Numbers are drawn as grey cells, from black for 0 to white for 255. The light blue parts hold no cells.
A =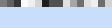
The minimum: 30
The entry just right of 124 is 96

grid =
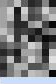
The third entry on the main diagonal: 40
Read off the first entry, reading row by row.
150
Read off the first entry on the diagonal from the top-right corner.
25
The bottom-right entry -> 10
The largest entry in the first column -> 191
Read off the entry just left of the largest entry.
54
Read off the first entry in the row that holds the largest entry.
83
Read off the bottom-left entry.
67
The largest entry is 223
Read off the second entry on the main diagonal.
207
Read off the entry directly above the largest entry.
191
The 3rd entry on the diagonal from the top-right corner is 83
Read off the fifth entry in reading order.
40
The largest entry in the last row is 191
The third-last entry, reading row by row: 177
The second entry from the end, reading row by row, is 163
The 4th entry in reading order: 95
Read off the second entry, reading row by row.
134
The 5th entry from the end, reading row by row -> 95

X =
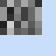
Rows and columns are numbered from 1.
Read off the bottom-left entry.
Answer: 63
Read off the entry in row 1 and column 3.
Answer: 106
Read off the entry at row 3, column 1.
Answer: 150
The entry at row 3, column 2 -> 48
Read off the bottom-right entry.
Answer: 122
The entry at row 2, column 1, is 150
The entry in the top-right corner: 48
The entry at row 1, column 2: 180

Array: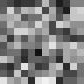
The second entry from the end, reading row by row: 97
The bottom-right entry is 129
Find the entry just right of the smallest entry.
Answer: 170
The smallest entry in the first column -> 71
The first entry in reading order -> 85
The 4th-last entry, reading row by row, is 44
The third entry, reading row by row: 44
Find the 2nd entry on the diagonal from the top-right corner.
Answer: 198
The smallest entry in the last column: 71
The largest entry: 241
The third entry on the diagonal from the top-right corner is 144
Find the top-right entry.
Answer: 129
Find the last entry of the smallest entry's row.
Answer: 184
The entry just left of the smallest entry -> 97
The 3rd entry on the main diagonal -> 184
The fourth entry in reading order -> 56
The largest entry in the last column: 210
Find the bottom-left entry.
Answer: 226
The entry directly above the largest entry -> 144
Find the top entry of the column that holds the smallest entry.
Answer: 85
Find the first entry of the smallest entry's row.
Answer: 97
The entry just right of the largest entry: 226
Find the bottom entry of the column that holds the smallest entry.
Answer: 226

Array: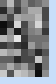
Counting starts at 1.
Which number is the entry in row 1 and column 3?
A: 84
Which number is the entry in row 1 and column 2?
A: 185
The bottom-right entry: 140
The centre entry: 56
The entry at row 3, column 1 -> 127
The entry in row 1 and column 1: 112
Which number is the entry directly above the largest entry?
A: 26
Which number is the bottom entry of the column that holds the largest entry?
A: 200
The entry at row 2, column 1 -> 41
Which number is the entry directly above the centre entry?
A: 84
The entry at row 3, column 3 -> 170
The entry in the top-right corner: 140
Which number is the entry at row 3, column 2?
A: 72
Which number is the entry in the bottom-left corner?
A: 200
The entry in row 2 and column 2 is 127
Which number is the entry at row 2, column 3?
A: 56

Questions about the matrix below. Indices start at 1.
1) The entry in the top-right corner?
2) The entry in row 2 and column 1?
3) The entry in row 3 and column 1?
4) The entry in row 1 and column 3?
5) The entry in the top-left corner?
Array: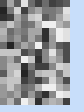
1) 92
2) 36
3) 48
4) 92
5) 76
